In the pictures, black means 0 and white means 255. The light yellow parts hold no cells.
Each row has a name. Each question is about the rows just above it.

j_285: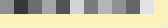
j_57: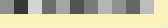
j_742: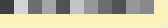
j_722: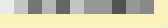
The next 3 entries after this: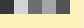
[123 181 144]
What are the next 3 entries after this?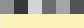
[123 181 144]
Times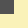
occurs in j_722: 1

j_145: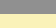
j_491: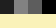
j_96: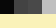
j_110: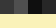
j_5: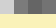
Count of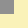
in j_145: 4
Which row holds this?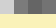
j_5
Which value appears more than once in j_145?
[144]
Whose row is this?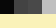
j_96

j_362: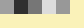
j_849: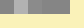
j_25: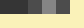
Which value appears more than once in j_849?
[133]
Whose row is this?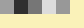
j_362
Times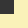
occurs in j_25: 2
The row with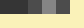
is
j_25

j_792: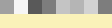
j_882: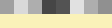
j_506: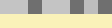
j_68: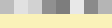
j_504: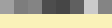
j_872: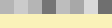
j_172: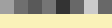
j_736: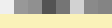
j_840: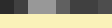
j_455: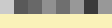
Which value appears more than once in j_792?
[125]
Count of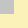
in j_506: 4

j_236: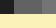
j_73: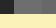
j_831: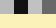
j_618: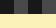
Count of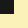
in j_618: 2
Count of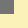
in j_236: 1
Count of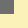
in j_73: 2
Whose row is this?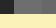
j_73
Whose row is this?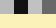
j_831
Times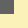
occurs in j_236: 2

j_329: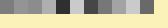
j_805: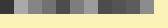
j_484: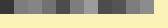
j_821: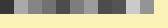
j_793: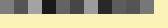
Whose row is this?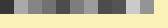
j_821
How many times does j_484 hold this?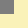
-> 3

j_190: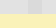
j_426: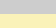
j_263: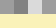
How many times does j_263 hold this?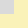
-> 1
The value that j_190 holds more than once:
[226]
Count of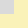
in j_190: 1
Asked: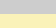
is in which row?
j_426
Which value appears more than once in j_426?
[205]
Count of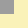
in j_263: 2

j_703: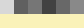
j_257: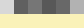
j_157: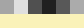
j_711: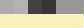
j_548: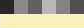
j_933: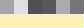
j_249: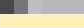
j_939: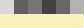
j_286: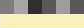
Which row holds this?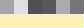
j_933
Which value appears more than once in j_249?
[184]
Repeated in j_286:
[88]

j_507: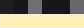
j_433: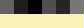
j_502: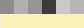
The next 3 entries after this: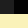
[ 79  38 120]
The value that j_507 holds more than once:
[23]
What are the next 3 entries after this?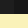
[112  23  23]
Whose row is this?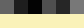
j_433

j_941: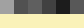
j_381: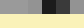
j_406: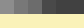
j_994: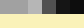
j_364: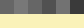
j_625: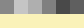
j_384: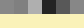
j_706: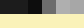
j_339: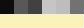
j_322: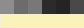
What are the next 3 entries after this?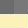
[43 36 73]
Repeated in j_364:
[102]

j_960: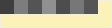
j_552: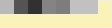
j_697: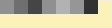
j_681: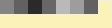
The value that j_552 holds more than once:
[193]
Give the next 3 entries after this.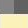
[ 42 103 185]
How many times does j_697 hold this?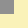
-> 2
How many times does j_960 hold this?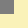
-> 1
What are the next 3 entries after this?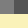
[144  77 119]

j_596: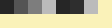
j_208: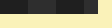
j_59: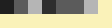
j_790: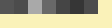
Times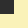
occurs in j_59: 1
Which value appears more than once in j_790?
[76]
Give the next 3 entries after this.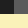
[181  46  91]
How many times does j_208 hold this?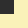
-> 3
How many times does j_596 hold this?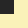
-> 2
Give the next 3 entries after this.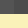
[169 104  69]
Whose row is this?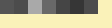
j_790

